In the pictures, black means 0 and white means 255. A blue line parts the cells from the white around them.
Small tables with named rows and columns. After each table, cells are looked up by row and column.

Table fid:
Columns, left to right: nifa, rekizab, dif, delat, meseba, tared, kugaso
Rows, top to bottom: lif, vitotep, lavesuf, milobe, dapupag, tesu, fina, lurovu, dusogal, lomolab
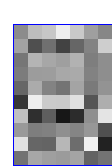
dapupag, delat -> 116
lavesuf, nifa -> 118
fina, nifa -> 192
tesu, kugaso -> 174
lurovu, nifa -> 153
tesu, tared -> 85
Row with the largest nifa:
dusogal

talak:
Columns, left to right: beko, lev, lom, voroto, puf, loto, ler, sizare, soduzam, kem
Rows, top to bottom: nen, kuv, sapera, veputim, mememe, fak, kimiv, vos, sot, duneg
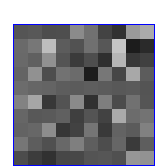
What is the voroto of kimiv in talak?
96
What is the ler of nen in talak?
67
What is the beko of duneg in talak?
76
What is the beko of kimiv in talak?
102
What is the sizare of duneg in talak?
80
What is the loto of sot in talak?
94
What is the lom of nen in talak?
77
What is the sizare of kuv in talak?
197
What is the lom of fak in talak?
56
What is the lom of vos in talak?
141

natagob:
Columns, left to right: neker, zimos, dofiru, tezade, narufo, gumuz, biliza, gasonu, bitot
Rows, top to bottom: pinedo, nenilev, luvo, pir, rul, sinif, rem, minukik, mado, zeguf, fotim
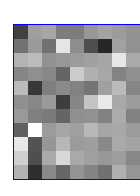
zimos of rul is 55
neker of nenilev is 114
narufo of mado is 155
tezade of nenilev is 229
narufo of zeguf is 169
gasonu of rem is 171
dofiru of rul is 127

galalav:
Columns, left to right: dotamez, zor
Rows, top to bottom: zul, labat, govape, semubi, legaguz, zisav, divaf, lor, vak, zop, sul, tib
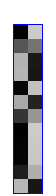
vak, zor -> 201
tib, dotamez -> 184
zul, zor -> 203
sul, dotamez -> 30
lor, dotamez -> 1
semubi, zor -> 23
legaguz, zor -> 194
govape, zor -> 25
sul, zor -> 174
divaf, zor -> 150
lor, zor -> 203
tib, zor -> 23
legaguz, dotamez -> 7
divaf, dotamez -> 53
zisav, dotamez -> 169
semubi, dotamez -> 180
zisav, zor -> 34

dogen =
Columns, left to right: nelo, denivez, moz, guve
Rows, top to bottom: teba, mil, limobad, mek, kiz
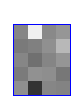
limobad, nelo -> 134
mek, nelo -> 123
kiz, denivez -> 51
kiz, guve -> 131
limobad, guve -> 149
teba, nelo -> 133
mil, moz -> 144
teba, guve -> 150
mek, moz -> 142
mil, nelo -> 122
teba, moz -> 137
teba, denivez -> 240
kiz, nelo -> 143

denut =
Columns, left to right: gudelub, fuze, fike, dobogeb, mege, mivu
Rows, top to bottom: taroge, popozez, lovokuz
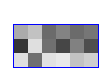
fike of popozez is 112
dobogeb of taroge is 131
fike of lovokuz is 226
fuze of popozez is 223
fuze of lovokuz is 112
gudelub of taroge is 171
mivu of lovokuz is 207
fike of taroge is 107
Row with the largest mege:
lovokuz

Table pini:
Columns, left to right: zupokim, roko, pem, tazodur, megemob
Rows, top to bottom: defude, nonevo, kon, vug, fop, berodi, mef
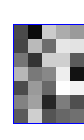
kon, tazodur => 207
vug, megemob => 18
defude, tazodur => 172
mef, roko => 207
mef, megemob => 112
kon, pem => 207
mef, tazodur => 103

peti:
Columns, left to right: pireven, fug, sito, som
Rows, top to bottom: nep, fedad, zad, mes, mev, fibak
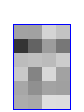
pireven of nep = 162
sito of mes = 216
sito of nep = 212
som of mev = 160
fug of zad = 192
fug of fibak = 168
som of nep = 195

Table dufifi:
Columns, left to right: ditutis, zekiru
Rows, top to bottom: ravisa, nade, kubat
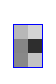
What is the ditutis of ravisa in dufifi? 184
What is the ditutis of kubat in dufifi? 136
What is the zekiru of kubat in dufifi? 195
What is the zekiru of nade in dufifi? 46
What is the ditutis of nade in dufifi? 133
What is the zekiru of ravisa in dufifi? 212

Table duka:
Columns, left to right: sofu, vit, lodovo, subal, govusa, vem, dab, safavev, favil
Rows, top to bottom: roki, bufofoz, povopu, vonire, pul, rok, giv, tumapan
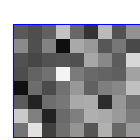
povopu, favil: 215
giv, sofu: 202
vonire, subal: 244
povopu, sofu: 81
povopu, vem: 167
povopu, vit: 71
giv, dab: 170
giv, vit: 128
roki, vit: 78
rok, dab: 44
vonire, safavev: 95
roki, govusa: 103
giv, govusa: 127
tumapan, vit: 226
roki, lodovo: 97
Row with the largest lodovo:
bufofoz

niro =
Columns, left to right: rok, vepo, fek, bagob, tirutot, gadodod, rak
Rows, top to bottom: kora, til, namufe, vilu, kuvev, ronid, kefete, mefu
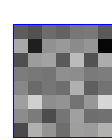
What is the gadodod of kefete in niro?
110
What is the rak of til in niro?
7
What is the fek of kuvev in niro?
118
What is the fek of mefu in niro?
148
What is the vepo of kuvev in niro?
106
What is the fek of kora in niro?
108
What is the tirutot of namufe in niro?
187
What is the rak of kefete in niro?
113
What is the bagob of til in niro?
153
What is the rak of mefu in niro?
177
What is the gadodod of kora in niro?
121
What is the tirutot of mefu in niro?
158
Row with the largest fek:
namufe

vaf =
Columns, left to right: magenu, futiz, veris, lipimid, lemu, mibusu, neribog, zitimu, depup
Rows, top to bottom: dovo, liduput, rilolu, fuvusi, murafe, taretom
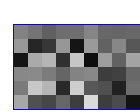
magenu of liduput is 152
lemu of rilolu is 198
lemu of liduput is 21
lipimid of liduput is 151
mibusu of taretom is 218
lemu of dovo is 110
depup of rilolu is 163
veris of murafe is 181
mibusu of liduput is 154
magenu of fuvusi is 136
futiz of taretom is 80
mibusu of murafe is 88
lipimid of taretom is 103
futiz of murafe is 200
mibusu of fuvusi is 136

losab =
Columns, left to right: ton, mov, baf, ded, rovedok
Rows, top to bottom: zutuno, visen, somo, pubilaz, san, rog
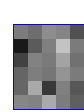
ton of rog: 134
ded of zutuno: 133
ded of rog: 124
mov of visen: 91
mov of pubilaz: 126
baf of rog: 170
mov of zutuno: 110
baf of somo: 122
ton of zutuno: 124
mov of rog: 130
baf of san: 56
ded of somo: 163
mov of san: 169
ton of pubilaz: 101
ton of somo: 66
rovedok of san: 87
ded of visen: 195
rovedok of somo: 113
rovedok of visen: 123
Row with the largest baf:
rog

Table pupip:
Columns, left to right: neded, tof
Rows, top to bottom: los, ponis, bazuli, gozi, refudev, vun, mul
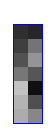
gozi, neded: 119
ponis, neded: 63
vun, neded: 179
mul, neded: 172
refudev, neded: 194
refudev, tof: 16
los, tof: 38
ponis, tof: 116
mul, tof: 135
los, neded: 47
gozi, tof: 86
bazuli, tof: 148
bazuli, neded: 82
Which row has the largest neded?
refudev

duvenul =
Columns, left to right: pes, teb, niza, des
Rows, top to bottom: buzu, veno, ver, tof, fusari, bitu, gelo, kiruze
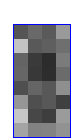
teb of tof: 56
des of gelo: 155
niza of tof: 45
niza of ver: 44
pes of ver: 100
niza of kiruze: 131
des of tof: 107
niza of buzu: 90
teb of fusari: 101
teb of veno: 89
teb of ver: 58
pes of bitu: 150

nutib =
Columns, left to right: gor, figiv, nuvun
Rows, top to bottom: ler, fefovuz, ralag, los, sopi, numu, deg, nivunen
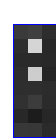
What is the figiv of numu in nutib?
60
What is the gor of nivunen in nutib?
56
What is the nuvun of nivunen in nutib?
42
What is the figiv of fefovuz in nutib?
213
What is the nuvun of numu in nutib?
43
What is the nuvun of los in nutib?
36
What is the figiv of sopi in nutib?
46
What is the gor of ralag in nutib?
42
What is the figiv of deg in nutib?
28
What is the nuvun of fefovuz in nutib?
39

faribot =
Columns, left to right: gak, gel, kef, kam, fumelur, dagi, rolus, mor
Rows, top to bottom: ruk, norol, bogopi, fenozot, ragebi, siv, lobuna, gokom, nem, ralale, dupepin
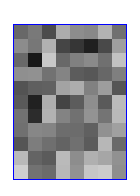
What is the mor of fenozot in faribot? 127
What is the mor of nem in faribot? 105
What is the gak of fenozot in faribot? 143
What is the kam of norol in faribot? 69
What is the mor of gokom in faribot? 160
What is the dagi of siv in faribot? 142
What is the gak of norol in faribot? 140

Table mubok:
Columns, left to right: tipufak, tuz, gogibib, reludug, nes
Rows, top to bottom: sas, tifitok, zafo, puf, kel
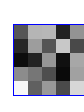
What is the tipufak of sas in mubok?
86
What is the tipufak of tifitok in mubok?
39
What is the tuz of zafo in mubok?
35
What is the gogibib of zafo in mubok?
150
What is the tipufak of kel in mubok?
247
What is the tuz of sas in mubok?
181
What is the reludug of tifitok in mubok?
200
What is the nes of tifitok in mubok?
73
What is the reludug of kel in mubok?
74
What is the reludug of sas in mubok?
34
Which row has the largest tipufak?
kel

